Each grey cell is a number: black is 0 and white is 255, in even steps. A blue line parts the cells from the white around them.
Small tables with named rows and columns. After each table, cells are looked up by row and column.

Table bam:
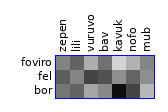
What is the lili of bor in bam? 98
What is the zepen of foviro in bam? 130
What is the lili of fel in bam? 133
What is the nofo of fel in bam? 100
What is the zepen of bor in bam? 117
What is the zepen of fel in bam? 93
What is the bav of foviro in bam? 113
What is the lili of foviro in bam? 98
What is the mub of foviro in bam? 133
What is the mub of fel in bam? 143
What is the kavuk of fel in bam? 143
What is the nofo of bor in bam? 69
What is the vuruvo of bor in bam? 165
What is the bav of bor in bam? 136
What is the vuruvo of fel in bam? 68
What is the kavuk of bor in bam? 14

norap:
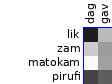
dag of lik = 29
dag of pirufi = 68
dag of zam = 204
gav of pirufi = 93
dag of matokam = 250
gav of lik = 186
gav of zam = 155
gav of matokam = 161
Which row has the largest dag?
matokam

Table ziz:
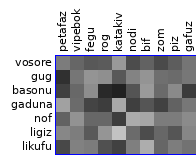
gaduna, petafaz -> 161
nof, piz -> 124
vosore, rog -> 91
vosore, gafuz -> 117
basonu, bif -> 154
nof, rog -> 103
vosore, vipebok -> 102
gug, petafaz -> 48
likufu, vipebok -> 129
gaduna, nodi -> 63
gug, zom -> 111
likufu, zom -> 102
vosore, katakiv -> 153
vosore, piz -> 93
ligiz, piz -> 85

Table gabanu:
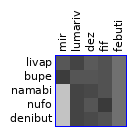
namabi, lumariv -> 68
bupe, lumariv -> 85
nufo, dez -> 85
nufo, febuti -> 112
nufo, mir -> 195
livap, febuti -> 112
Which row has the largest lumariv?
bupe

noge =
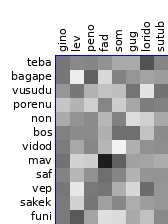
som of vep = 173
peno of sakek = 118
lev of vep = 231
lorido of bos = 195
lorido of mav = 164
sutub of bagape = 156

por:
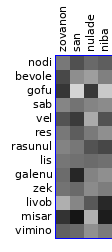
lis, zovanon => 118
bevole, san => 142
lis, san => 112
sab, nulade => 132
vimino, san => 106
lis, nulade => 107
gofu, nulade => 56
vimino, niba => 123
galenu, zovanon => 108
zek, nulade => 139
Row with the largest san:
gofu

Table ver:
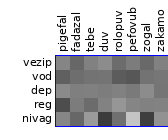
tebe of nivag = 154
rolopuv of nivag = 112
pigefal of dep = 138
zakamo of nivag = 146
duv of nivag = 59
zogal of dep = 140
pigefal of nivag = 134
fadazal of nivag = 103
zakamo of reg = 130
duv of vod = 116
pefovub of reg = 133
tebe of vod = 115
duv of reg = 130
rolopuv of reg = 150
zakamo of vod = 118
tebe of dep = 128
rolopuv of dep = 129
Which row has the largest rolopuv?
reg

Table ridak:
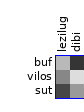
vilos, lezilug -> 135
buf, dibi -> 53
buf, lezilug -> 185
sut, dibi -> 154
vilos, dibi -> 221
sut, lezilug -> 70

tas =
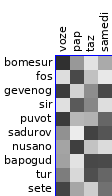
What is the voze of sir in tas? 224
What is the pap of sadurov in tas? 236
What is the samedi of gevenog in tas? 73
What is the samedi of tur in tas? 102
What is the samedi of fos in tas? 232
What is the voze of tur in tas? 125
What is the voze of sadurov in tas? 145
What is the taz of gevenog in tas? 142
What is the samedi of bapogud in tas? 74
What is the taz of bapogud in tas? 72
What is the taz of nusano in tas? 195
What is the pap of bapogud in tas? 226
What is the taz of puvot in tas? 178
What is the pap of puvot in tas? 183

